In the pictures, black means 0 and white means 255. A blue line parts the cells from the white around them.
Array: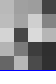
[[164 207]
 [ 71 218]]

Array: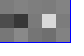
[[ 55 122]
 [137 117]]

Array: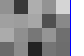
[[157 167]
 [143 119]]

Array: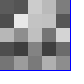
[[232 195]
 [142 192]]

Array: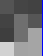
[[111  86]
 [111 165]]

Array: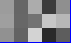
[[103 114]
 [ 99 211]]

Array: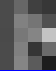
[[129 117]
 [120 133]]

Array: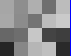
[[140 115]
 [110 199]]
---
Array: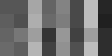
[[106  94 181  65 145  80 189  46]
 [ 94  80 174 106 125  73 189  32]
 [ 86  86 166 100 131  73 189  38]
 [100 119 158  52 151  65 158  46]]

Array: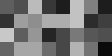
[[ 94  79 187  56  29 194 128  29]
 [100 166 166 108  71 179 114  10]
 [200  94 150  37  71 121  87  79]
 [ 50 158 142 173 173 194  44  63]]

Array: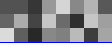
[[101 172  68 198 107  47 198 159]
 [ 82  82  54 152 213 136 180  88]
 [219  95  40 136 128 186  61 165]]

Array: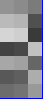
[[ 66  72 193]
 [ 88  95 173]
 [108 115 153]
 [147 139 123]
 [167 161 102]
 [186 180  80]
 [213 207  58]]

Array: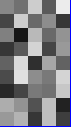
[[ 54  90 212  69 153]
 [135 113 205  90 236]
 [128  22 185 105 147]
 [ 75 224 141 121 212]
 [ 40  69 121 113 199]
 [ 69 205 105 141  54]
 [173 147  82 191  34]
 [153 179  54 191  62]
 [ 98 218  47 167  98]]

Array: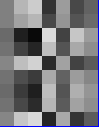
[[134 198 218  37 169  51  91]
 [134 190 210  43 162  66  91]
 [128 182 204  51 156  72  98]
 [128 162 182  72 149  84 106]
 [114  78  59 169  98 156 134]
 [114  72  43 182  91 162 142]
 [114  66  37 190  84 169 142]
 [106  59  31 190  84 175 149]
 [106  31   9 218  66 198 156]]
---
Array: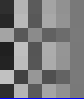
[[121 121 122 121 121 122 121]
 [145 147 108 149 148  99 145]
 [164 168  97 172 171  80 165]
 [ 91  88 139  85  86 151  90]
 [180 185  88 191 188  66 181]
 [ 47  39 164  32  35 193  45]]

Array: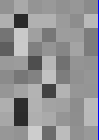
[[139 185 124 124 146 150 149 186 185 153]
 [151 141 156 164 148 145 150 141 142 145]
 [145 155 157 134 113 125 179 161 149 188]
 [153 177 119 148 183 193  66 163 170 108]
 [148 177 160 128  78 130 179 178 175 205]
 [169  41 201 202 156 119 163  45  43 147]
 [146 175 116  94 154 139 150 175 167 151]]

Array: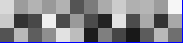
[[246 168 111]
 [156  51 185]
 [181 170  92]
 [176  76  24]
 [204 225  69]
 [171  34 127]
 [123  75  28]
 [ 84 154 189]
 [178  75 226]
 [153 239 143]
 [179  72  94]
 [156  51 185]
 [217 202  83]]

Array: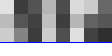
[[104  86  47]
 [203  98  66]
 [219 182 224]
 [ 76  62  79]
 [182 192 205]
 [ 83  65  60]
 [ 60  85 132]
 [225 187 204]]

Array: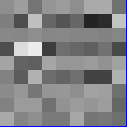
[[113 195 134  73 162 177 111 102 111]
 [171  43 130 114 146  67 159 157 120]
 [170  36 133  95 155  66 162 149 117]
 [142 102 133 103 151 111 142 155 167]
 [156  84 136 111 150 100 151 146 122]
 [149 102 134  61 166 109 149 113 122]
 [116 191 142 236  95 177 118 155 143]
 [157  77 134 220  99  92 150 155 133]
 [142 127 136  78 164 129 139 129 169]]

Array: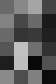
[[ 68  26  32  50  82  12]
 [165 106  57 111   9 128]
 [136  71  53 193 190  77]
 [106 131 106  85  30 138]]

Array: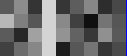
[[ 72  86  89  74]
 [ 45 116 144  53]
 [135  16  56 117]
 [ 93  64  98  87]
 [ 54 137 147  29]
 [212 212 212 212]
 [ 52  86 161 135]
 [140 127  39 108]
 [ 90 184  91  65]]

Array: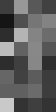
[[ 65 131 108  85  46  60  61  51]
 [ 88 118 132 136 135  92 107  63]
 [152  79 180  98  63  65  96  51]
 [ 62  21  45 188  45 102  96 201]]

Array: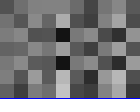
[[ 89  76 147  83 155  79  56]
 [135 164  48 158  44 183 168]
 [117 129  74 122  81 152 131]
 [ 69  63 138  63 139  45  61]
 [107  80 121  89 121  90  71]
 [130 172  19 157  19 183 195]
 [130 101  83 118  87  90 110]
 [129 138  81 136  91 155 124]
 [111  86 135 103 138  85  62]
 [ 82 114 124  99 120 126  97]]
